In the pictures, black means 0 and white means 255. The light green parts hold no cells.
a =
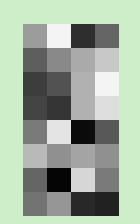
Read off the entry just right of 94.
137
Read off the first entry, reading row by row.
156
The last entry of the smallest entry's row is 122
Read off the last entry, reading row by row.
33
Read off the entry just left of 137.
94
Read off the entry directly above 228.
53
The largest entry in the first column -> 185
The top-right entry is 101
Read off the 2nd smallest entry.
11
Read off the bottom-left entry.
115

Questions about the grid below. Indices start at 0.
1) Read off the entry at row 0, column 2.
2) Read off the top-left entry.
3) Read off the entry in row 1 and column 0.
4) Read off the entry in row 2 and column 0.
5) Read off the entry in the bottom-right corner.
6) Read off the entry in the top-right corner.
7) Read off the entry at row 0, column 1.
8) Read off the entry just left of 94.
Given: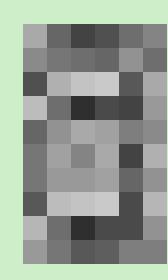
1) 67
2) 169
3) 138
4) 80
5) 126
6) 132
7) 102
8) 88

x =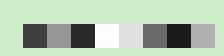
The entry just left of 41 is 150
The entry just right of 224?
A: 107
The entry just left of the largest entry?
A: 41

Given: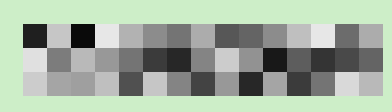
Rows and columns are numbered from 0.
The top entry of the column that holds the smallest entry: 10
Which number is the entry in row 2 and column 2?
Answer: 159
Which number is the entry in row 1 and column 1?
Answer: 124
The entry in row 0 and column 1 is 198
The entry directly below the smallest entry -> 185
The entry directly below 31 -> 224
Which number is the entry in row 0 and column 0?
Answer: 31
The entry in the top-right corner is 172
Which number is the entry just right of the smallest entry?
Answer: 231
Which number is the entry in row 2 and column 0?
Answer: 204
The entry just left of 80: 191

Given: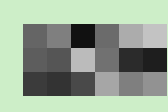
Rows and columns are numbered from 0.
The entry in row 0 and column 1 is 127
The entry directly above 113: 107
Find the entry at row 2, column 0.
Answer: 59
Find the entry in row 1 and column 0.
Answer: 93
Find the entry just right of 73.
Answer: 166

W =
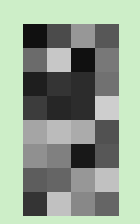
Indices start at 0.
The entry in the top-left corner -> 16
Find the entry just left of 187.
165
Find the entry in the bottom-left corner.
52
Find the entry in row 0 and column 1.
75
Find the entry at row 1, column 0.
107
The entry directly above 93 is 144
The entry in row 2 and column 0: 30
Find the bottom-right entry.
101
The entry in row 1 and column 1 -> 199
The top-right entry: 87

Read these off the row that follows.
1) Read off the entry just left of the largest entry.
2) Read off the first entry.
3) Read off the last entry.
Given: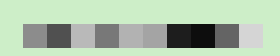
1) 100
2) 140
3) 213

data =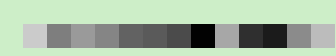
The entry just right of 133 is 98
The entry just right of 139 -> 188

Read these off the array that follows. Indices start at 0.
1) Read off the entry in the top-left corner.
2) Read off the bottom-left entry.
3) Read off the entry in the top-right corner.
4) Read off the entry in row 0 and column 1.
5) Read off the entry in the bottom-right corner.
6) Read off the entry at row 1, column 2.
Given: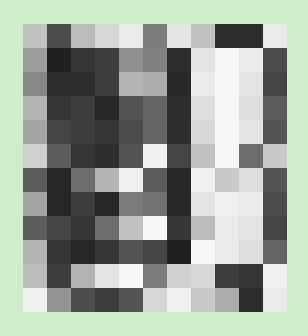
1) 193
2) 240
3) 234
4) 76
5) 234
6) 53
